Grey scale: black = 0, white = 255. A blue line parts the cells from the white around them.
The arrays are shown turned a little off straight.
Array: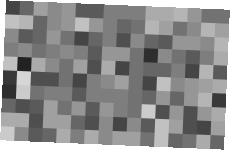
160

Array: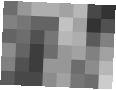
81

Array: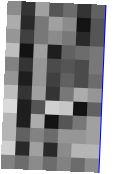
85

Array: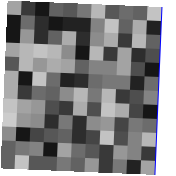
34

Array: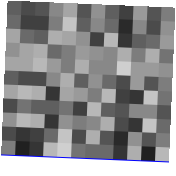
145

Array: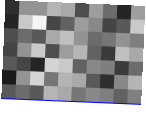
201
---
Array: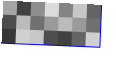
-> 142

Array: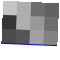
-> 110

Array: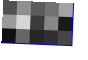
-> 92

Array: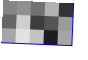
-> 114

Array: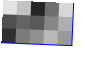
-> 37

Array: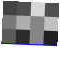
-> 215

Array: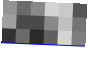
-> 137
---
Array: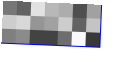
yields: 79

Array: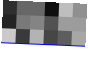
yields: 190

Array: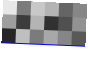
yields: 101

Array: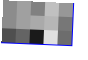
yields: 192

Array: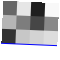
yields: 31

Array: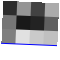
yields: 66

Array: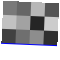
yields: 183

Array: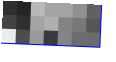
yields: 144
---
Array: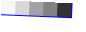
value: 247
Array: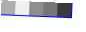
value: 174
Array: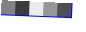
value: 131
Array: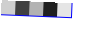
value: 207
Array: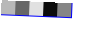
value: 184
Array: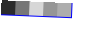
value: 44
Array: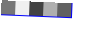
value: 119
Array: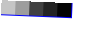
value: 197
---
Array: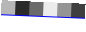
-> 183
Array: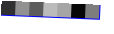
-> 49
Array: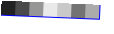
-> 34
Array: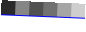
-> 42
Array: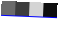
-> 107
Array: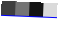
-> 63
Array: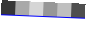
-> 55
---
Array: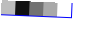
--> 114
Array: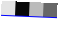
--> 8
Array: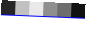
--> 143
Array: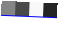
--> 73
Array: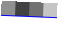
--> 66
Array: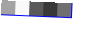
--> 89
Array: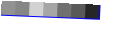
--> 112
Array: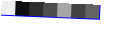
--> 166
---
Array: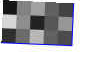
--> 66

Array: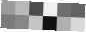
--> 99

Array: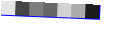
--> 29

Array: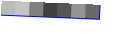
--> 105

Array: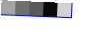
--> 210

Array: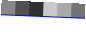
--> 115
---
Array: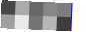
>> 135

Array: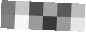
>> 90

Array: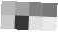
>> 129

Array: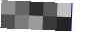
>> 90

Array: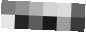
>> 220

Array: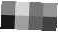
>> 118
